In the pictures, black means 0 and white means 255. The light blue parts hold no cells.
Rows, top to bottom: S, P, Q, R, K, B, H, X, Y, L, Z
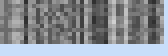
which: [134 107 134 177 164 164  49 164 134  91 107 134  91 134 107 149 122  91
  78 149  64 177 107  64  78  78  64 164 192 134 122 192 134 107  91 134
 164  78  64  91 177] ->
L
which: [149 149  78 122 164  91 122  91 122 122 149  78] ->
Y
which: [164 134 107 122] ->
P
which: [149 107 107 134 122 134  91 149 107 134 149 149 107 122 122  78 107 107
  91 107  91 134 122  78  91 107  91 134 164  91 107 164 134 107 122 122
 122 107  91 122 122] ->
P
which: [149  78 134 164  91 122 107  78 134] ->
Q

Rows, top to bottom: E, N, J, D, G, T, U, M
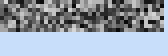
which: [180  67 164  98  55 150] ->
U
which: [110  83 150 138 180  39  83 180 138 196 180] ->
E
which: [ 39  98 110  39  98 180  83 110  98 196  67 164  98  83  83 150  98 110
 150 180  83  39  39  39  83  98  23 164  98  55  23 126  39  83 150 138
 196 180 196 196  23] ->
G
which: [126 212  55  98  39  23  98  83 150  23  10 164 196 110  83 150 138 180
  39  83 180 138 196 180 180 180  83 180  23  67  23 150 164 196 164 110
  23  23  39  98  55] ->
E
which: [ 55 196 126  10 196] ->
T

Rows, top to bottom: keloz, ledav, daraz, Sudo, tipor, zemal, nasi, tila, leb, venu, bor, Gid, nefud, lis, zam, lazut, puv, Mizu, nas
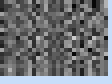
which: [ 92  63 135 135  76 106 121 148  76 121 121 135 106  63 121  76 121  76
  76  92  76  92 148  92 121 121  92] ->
nasi
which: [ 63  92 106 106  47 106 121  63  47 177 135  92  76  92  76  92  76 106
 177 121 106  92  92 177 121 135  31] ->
zam
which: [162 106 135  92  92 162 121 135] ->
tipor
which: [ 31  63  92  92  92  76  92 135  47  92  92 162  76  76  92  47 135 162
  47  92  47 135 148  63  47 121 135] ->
daraz
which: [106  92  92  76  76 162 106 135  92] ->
tipor

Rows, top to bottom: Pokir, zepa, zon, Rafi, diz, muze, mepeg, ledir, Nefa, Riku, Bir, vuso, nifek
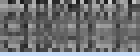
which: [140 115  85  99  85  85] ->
Bir
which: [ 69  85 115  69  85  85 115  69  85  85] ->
diz
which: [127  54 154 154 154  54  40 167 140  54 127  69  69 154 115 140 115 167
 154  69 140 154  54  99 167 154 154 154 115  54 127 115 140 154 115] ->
vuso
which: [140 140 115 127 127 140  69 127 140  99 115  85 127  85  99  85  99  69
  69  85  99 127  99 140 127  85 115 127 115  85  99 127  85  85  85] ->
Riku
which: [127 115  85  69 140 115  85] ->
Bir
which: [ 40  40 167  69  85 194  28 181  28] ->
Pokir
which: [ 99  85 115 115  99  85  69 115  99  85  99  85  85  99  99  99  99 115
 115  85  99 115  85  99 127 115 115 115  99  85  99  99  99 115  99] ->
muze

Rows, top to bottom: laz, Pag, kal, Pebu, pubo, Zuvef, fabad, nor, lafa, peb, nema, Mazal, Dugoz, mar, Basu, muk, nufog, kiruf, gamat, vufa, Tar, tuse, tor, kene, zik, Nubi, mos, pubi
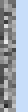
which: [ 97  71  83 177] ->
Pebu
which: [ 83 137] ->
mar

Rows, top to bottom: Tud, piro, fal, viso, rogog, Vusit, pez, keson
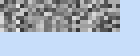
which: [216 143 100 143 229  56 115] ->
Vusit
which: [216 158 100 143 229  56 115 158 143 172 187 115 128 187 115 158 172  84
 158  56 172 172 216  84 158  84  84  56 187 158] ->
keson

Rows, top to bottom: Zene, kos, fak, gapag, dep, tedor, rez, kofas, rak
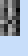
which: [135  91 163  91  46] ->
kos
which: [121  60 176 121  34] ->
gapag

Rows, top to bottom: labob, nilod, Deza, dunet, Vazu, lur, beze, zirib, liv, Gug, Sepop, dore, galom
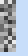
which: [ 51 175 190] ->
galom
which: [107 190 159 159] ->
beze
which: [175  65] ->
liv

